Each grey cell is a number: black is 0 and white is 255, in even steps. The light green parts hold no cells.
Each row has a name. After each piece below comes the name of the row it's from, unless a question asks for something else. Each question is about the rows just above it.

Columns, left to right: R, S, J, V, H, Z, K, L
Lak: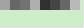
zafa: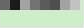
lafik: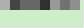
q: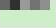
lafik
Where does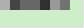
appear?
lafik
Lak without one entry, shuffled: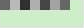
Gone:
[114]
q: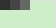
Lak
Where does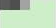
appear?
zafa
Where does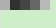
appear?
Lak
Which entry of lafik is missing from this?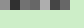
[153]

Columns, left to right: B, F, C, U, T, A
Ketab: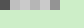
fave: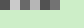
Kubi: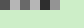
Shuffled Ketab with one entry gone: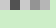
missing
[191]
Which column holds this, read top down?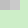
F
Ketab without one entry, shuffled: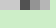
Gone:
[191]
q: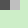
Ketab

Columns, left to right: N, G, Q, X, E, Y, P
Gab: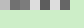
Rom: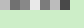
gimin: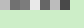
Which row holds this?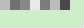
Rom
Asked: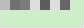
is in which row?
Gab
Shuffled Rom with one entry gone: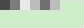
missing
[136]
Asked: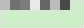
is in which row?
gimin

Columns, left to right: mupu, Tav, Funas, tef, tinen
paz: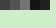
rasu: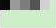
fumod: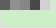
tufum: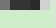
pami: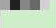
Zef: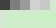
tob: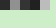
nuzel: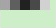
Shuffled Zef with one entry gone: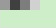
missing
[199]
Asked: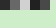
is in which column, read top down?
tef
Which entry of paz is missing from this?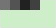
[21]

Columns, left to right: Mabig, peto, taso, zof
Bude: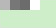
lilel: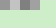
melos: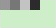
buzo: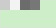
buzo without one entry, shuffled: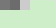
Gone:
[243]
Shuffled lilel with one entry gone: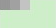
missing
[128]
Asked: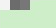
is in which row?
buzo
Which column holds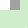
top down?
zof
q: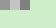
lilel

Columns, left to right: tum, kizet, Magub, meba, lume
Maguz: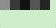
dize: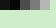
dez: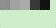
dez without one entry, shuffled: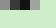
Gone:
[171]
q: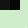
dize
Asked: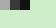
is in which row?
dez

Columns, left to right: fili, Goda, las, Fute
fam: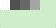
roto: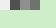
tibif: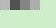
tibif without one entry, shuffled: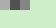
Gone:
[184]
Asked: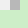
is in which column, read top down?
fili
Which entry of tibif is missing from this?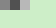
[174]
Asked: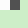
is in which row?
fam
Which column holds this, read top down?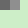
las
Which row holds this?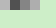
tibif
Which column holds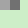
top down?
Fute

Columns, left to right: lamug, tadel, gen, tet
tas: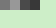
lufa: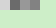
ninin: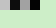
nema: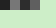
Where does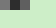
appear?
nema
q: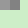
lufa
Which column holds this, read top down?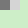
lamug
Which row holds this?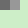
lufa

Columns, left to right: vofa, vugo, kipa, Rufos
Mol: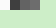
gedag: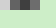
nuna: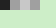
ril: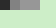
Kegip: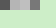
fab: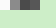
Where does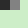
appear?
ril
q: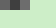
gedag

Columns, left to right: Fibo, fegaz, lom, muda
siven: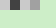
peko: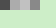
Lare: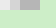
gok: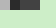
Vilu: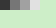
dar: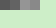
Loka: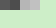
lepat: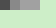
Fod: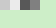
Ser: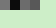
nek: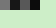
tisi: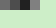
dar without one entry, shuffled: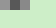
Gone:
[99]
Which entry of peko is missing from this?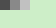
[172]
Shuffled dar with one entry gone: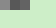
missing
[149]
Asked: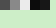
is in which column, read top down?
fegaz

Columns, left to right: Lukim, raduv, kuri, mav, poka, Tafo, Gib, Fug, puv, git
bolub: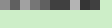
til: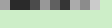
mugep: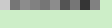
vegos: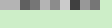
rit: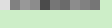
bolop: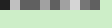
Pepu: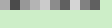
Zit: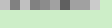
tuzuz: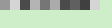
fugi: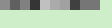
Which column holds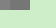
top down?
git
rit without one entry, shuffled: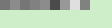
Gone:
[107]
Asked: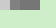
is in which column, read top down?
git
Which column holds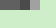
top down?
Gib
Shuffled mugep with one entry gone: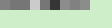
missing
[84]

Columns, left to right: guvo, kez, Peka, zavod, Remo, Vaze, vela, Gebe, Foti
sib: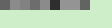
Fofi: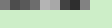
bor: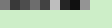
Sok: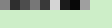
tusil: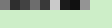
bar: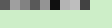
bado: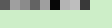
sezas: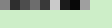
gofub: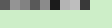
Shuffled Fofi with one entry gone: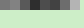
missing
[168]
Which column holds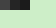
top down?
vela
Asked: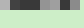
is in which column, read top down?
Remo
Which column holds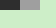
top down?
kez

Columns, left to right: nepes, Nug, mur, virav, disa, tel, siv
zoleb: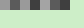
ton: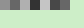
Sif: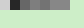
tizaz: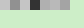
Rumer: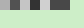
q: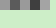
zoleb
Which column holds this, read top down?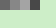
siv
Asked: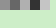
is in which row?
ton
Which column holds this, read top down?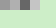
mur
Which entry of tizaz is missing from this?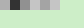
[185]

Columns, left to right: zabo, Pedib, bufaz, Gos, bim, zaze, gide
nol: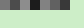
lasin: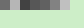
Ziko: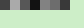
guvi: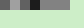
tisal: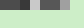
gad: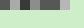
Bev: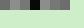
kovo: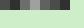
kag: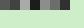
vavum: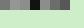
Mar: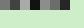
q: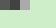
kag
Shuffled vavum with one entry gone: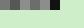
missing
[150]

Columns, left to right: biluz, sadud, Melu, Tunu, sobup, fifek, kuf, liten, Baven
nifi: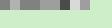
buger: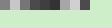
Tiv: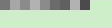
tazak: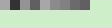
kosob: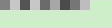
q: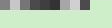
buger
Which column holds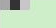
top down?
sadud
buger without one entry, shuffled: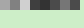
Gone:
[199]
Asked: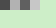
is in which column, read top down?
Tunu
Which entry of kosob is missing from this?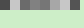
[189]
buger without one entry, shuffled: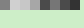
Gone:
[63]
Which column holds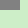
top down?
biluz

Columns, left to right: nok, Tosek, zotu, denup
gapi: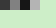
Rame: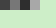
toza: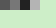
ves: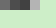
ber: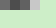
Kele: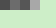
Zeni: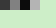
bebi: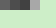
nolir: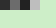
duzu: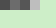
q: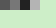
toza
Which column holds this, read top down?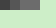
nok
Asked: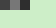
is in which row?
Rame

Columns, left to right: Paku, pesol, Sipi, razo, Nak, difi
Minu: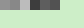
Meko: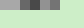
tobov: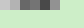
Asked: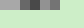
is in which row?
Meko
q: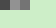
Meko

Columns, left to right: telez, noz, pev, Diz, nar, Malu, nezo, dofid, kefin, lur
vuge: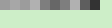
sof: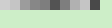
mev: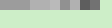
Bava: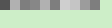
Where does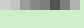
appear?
sof
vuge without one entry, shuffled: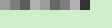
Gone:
[167]

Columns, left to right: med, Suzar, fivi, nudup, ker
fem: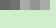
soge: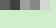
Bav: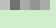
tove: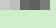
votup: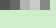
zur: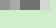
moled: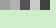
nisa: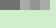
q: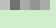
Bav
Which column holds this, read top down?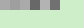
fivi
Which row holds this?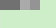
nisa

